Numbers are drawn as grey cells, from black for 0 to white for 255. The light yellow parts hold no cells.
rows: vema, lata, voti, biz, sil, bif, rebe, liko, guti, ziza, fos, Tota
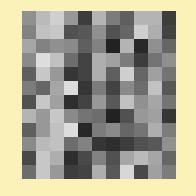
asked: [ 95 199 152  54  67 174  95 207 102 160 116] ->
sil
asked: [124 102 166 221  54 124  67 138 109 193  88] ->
bif
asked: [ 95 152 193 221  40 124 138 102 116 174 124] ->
guti
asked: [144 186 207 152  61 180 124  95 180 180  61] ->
vema
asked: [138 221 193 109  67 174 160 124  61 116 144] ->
biz

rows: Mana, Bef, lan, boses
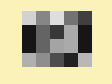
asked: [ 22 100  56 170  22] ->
Bef
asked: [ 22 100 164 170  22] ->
lan
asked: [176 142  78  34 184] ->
boses

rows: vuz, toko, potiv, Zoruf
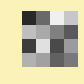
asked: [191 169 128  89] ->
toko
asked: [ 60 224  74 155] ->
potiv
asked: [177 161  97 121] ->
Zoruf

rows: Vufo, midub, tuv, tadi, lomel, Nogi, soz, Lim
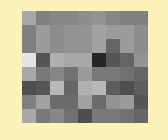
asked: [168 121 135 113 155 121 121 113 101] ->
lomel
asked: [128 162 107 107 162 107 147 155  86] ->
soz
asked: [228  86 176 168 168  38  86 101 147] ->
tadi
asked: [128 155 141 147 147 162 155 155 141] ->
midub

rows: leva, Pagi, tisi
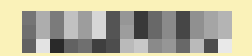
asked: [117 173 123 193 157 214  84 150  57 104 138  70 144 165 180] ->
leva

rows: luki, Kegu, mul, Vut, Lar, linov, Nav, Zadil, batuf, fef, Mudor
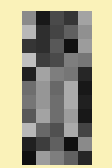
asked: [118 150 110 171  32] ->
Nav
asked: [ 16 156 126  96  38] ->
Mudor
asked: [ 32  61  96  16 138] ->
fef
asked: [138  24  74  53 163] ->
luki

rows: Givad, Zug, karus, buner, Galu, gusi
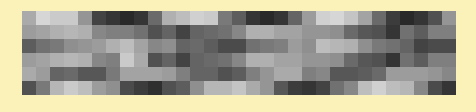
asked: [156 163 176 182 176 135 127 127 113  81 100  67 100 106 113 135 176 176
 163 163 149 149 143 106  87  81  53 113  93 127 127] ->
Zug
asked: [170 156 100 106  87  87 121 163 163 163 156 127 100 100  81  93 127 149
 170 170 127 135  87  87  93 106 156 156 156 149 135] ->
Galu
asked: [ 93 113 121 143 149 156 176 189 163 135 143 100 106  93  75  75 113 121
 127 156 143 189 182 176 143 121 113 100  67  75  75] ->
karus

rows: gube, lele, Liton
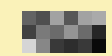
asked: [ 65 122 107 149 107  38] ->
lele
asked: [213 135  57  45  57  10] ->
Liton

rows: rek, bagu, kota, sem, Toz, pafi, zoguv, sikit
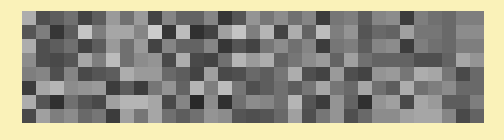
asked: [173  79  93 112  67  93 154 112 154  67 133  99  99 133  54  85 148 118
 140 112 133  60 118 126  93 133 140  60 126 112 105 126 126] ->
rek
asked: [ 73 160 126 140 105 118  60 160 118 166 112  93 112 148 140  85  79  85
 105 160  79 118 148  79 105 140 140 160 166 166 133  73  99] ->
sikit
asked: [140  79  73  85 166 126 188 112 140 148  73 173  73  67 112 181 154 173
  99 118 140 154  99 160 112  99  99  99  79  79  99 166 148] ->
sem
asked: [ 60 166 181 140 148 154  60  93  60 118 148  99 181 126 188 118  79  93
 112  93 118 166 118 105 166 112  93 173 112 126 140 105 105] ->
pafi

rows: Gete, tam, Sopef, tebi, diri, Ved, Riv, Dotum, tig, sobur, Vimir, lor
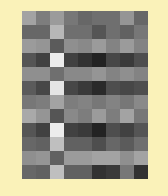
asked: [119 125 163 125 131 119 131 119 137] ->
Riv
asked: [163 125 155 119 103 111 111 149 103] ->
Gete
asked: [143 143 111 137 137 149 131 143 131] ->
diri
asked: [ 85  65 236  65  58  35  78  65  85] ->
tig

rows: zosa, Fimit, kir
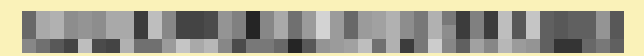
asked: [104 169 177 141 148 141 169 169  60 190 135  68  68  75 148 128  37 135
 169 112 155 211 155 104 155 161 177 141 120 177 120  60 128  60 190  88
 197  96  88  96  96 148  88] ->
zosa
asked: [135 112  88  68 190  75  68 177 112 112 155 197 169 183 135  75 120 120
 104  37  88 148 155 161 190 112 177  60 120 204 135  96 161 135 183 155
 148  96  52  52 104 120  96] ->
kir
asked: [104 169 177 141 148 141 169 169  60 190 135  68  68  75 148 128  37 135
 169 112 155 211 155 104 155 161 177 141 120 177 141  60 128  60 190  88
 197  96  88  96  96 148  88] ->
Fimit

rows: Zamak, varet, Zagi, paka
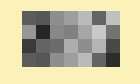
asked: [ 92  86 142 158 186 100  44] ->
paka
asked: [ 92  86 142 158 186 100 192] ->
Zamak

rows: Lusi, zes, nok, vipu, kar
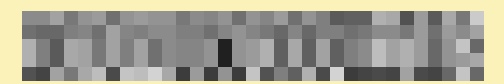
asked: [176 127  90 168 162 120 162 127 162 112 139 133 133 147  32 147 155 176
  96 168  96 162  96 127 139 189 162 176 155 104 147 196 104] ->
nok
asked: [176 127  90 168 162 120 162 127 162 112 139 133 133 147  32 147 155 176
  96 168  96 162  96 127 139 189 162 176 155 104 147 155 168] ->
vipu
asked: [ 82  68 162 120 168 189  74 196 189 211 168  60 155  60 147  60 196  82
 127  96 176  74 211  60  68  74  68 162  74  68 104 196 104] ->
kar
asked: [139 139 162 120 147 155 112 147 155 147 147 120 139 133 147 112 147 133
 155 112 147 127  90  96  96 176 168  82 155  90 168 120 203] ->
Lusi

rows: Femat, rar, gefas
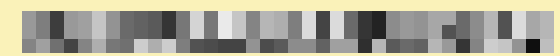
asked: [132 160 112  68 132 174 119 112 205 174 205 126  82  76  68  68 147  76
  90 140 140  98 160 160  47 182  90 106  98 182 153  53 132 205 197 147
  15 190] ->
gefas
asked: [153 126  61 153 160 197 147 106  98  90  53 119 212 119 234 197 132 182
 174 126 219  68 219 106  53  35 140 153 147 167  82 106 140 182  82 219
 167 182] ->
rar

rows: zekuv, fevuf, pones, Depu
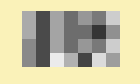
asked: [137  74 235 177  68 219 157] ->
Depu
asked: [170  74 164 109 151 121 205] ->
zekuv
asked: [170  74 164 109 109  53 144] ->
fevuf
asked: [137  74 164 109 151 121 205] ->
pones

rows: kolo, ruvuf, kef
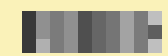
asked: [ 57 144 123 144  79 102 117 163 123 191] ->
kolo
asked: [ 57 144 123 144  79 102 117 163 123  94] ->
ruvuf

